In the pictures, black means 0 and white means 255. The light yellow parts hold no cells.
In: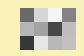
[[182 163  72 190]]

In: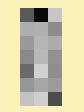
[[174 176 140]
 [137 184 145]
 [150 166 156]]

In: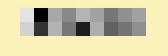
[[210  51 179 120  30 174  97 116 143]]

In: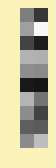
[[159 247]
 [178 176]
 [ 25  21]
 [141  66]
 [139 190]]

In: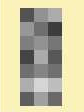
[[150 111  60]
 [ 68 170  88]
 [173 213 189]]

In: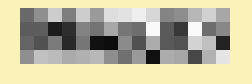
[[ 92  93  28  46 131 115 168 118 110 249  90  56 250 109 136]
 [143 193 187 170 176 184 142 112 154  16 172 166  71 177 229]]
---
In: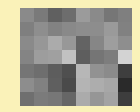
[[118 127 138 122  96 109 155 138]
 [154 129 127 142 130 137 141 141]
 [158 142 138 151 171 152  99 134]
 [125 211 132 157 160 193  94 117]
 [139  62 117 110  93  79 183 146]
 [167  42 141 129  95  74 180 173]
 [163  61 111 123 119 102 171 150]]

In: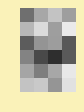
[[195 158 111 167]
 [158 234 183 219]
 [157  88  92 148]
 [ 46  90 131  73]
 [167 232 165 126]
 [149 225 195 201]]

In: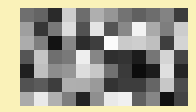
[[131  60 111 100  42 205 109 175 150 115  96 109]
 [126 204 159  54 121 221  82 228  84 136 243 170]
 [ 62 212 172 127  19 135  44  62 251 202 206 191]
 [212  70  85 197 111 121 238 134  47  51  28 118]
 [223  37  31 191 141 150 221 199 113  58  12  28]
 [199  76  82  91  61 175 174 154  51  61  61 101]
 [ 16  68 170 233 176 126  35 143 233 240  96 134]]

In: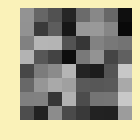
[[103  15 147 102  81  38 107 136]
 [134   9 146  58  93  23 152 153]
 [120 115 129 181 180  83  54 130]
 [ 69  96 179  87  67  13 121 147]
 [ 84 199  71 124 139 181  36  28]
 [ 89 169 104 150 169 160  89  87]
 [117 200 128 129  54 177  76 116]
 [ 33 156  77  34 140  74  57  34]]

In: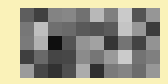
[[ 84 150  94  64 131 135 113 184 127 202]
 [151  60 119 190 111 106  89  82  91 196]
 [ 67 147 122 177  15  84 148 162  53 116]
 [115 127  63 105  69  71 139 118 154 203]
 [108 151 155  70  49  79 172  47 122 132]]

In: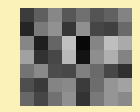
[[ 97 131  60  95 135  87 112  84]
 [ 64 105  37 122 145  54 144  70]
 [190 170 134  31 101 192   8 133]
 [175 131 161  50  71 184  19 142]
 [ 71  48 116 137  76  72 128 106]
 [149 162  78  58 132 137  59 109]
 [149 137 103  70 113 144  51 121]]

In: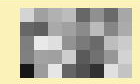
[[106 167 212 160 177 188 103 144]
 [134 171 103  95 169 160 139 187]
 [189 203 126 233 223 146 122 106]
 [151 211 128 162 160 205  90 113]
 [224 195  23 156 230 101  80  49]]

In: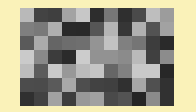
[[190 156 185  67  63 163 199  45 119  47  74]
 [ 83 162 127 121 175  42  41  86 181  54 176]
 [ 61  42  90 171 101 109 111 148 194 128 117]
 [ 64 140 202 137  60  43 204 146 146 139 186]
 [201  39 188  92 202 152 187 197 102 129 201]
 [ 80  49  76  75  90 168  78  66  64  48 167]
 [139  49  48  66 162  61 152 161  74  83  37]]
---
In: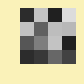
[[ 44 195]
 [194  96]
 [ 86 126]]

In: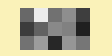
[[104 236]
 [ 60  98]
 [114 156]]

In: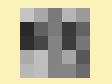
[[196 167]
 [ 40  97]
 [ 46  70]]

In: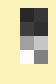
[[ 40  55]
 [ 62  48]
 [160 198]]

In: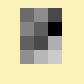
[[107 141]
 [132  94]
 [ 96  73]]

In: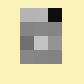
[[180 181]
 [133 135]
 [112 195]]

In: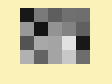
[[ 24 122]
 [152  20]
 [ 83 168]]

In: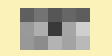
[[ 95 115]
 [153 174]
 [152 140]]

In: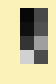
[[  7  72]
 [ 15  81]
 [ 52 159]]
